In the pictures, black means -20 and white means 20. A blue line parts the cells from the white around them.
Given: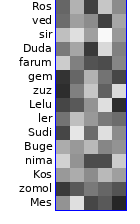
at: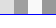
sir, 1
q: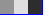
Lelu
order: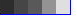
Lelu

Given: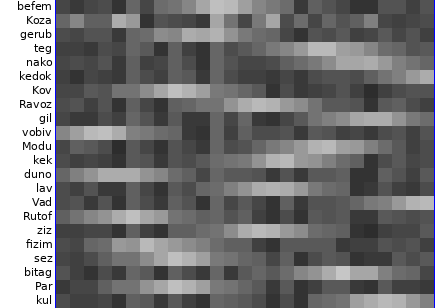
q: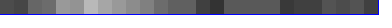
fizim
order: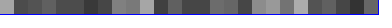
nako
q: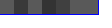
Par

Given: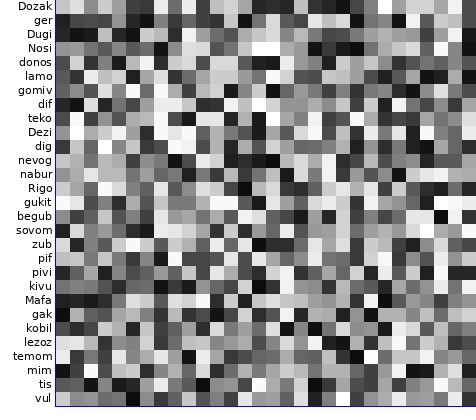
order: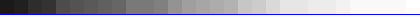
gukit
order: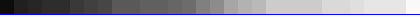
Rigo
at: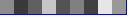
vul, 6

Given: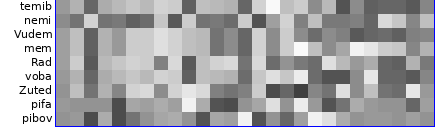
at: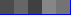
Zuted, 15
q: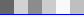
mem
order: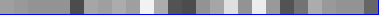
pifa
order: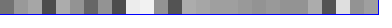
pifa
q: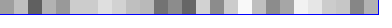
mem
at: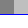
nemi, 17

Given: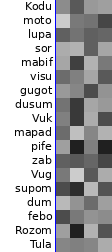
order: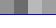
dum
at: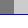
Vug, 0

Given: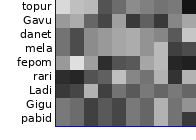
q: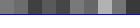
pabid
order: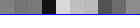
topur
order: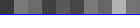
pabid

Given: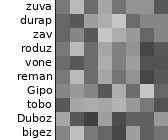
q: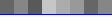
zav
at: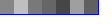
bigez, 0
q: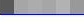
tobo
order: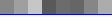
durap
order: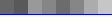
Gipo
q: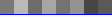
reman

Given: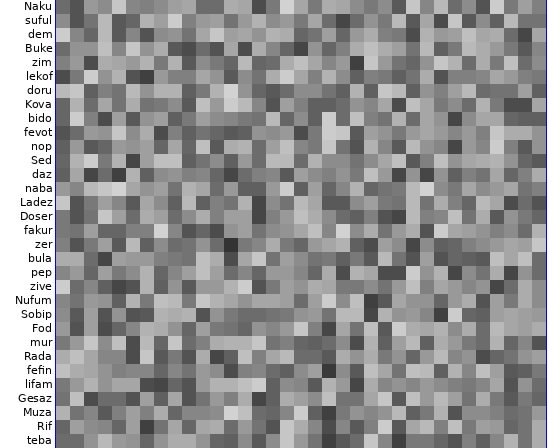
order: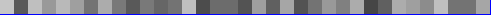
Gesaz
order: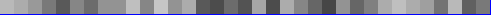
Buke
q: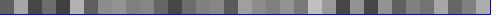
daz
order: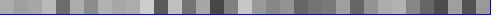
Fod
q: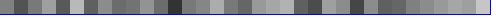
zer
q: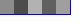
mur
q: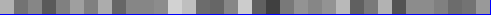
Muza

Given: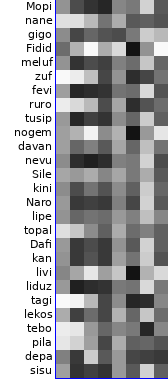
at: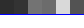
fevi, 2
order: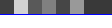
Naro
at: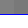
nevu, 4
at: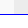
zuf, 0
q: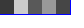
depa

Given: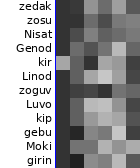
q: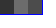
zosu
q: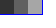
Linod

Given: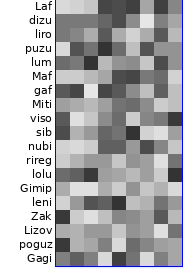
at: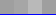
lolu, 3
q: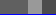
nubi
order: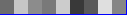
viso
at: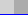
liro, 5
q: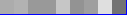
Lizov

